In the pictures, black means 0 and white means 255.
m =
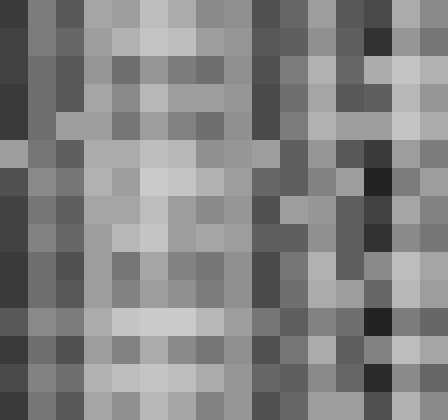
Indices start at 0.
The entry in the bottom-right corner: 138
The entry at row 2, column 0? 66
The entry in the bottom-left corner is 58
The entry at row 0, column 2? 88
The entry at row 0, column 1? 124
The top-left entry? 58
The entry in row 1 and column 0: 66
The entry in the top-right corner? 138
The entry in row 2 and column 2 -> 88
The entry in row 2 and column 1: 111

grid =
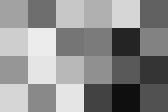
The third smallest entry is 52
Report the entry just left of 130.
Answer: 36
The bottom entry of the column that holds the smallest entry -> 15
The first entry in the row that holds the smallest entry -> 214
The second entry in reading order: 110
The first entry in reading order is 162
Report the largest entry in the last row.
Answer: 229

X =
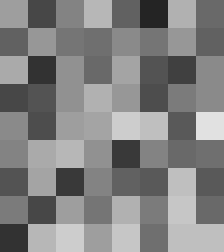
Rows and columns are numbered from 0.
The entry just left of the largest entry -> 89
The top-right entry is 105
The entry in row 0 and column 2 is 131
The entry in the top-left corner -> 158
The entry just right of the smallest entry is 177
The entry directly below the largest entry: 111
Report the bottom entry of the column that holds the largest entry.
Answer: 191
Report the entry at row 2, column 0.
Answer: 170
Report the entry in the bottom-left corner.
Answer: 50
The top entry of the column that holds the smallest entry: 36
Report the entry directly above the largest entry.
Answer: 138
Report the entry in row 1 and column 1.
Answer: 151
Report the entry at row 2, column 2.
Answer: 145
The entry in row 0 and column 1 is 71
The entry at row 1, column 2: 117

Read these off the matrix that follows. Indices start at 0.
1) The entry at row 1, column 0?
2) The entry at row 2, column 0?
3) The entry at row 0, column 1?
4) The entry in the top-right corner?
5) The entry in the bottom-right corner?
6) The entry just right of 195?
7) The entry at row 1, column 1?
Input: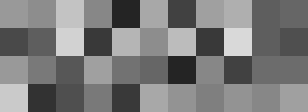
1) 73
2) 153
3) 141
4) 102
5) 160
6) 135
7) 94

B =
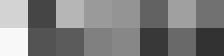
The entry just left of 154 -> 182
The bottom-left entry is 248
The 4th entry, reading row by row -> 154
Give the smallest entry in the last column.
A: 50
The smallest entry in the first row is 69
